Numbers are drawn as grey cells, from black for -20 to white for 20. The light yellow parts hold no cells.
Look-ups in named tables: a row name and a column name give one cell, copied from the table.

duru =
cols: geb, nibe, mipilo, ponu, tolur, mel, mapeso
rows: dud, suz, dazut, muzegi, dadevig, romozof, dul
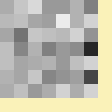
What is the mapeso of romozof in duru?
-9
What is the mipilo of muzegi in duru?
8
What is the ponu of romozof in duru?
1
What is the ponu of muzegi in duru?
0
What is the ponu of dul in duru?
7
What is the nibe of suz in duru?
10
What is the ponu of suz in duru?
5

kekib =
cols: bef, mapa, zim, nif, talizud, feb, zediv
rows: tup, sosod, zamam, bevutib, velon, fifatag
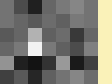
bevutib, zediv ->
0
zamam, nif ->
-5
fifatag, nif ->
-5
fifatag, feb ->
1
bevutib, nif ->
-1
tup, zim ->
-15
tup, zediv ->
-2

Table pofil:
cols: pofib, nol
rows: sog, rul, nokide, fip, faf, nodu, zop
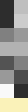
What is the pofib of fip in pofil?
8
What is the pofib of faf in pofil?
-7
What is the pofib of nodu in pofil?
4
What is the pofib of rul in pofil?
-13
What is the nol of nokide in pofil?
4
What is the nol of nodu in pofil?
-8
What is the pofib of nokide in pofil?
0
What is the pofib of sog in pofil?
-13
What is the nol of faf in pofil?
0
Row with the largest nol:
rul

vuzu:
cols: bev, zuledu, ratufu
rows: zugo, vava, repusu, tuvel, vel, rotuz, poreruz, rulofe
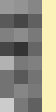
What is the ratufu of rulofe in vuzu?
-5
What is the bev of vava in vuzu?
-6
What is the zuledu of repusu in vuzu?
2
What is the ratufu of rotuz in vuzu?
-2
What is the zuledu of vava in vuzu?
-9
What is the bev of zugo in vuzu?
4
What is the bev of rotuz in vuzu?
-2
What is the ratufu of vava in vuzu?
-5
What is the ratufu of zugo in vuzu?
1
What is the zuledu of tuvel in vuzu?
-12
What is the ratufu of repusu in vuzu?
-1
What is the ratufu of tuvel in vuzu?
-4
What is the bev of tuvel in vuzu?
-9
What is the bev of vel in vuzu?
8
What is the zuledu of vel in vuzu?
-1
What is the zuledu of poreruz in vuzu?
1
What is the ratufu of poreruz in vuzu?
-1
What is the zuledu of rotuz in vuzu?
-6
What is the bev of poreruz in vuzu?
-2

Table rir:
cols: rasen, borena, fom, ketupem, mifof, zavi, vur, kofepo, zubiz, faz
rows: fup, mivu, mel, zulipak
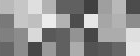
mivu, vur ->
16
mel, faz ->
15
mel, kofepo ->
7
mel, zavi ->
3
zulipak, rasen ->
-4
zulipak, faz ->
16
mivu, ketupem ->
17
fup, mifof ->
-5
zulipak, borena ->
2
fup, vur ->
-10
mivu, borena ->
11
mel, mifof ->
-5
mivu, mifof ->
8
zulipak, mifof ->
-5
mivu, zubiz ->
8
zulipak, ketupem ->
4
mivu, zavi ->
-8
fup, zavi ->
-5

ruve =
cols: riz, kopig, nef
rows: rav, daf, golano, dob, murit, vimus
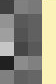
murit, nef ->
0
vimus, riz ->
0
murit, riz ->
-15
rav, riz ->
-10
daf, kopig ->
-6
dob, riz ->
11
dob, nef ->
-6
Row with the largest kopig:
murit

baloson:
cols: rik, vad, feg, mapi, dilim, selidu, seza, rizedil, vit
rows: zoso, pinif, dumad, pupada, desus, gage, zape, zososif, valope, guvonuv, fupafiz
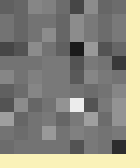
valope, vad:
-4
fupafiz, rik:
-3
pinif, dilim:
-4
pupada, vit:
-4
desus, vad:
-2
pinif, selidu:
2
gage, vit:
-2
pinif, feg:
-2
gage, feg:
0
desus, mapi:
-1
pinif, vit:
-1
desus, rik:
-2
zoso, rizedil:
-4
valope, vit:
3
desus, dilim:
-1
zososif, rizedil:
-1
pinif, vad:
-4

